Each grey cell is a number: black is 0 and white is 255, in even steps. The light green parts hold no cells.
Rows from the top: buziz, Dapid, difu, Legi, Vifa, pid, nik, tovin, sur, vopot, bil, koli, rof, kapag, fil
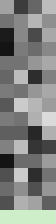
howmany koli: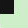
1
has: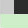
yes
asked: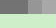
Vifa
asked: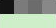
Legi

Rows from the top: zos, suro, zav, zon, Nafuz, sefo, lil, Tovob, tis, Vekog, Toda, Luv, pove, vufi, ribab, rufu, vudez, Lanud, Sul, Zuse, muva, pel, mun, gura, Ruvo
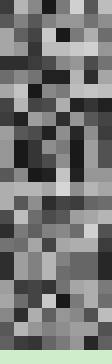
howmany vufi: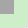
2
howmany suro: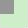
2
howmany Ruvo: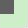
2
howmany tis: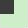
1
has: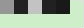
no
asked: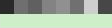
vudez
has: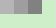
no

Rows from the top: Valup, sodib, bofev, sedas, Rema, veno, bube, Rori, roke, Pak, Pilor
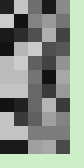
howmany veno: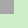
1
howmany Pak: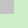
2
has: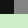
yes

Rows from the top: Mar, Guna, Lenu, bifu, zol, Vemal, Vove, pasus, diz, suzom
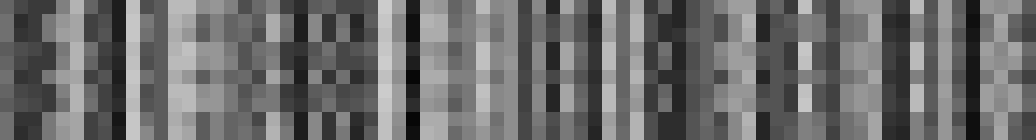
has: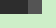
yes
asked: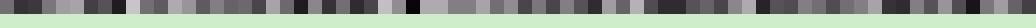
Vemal
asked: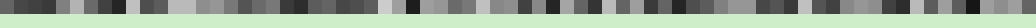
Vove
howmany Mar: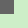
8
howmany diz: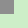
2

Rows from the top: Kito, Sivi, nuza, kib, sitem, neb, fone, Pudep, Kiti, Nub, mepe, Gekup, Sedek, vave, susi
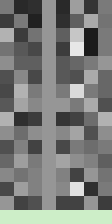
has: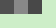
yes
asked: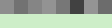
Sedek
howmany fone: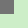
0
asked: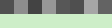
neb
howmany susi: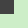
3
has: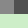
no
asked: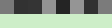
Kito

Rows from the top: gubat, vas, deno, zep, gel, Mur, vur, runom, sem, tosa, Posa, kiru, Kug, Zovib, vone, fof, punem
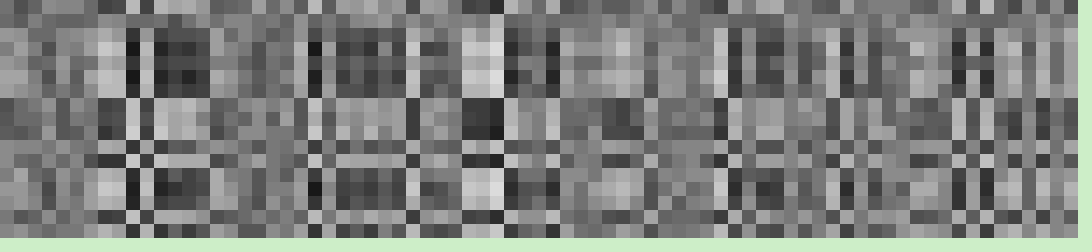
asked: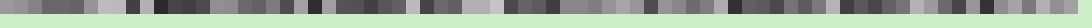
vur
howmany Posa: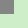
12
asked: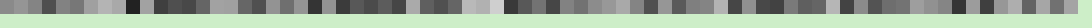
vone
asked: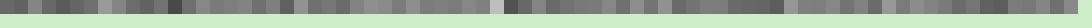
vas

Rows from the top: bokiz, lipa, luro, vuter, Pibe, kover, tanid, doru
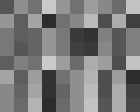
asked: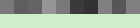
luro
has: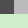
no
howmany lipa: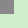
1
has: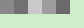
no
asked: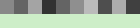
tanid

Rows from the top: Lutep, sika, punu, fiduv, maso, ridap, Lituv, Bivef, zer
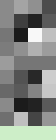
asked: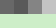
Lituv
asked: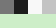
punu
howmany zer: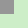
1
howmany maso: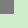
0
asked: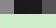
Bivef

